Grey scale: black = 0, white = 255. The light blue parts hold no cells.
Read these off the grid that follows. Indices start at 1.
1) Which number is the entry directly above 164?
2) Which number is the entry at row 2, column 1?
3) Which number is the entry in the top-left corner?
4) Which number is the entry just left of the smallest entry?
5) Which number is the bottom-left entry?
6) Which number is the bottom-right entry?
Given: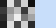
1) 192
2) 59
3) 28
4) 208
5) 28
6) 43

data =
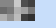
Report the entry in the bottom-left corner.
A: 176
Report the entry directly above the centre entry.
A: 201
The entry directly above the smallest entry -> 119
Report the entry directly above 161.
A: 79

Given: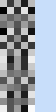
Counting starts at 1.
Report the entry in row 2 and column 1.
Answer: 3
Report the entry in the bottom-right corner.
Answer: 251
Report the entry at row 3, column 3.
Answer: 127
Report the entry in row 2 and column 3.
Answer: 45
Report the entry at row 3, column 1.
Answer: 142
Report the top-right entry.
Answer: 187
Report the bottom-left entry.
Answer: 239
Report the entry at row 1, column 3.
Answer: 172
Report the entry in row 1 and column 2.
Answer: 57
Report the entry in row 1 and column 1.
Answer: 201
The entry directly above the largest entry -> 172

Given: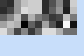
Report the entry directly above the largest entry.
192
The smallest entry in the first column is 44
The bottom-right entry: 110
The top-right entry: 206
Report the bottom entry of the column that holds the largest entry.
110
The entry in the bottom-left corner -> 219
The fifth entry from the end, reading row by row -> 219
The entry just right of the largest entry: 18
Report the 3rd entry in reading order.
149
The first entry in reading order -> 56
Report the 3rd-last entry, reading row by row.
176
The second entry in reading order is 44
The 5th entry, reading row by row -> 206
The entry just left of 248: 30
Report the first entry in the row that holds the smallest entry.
162
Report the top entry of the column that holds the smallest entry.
192

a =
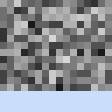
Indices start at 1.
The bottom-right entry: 148
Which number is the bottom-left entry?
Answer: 136
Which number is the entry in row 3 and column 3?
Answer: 163
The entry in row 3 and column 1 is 111
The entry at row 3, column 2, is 98
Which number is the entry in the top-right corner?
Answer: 148
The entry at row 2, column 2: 148
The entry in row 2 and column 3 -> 51
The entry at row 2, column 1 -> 111
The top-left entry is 163
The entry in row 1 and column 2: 136
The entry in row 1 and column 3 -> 202

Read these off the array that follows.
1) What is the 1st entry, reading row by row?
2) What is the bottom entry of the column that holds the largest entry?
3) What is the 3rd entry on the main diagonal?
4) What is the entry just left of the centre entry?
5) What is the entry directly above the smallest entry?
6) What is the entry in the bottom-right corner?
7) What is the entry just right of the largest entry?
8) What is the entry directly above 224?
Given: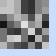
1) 182
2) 64
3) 182
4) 128
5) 92
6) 196
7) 141
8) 157
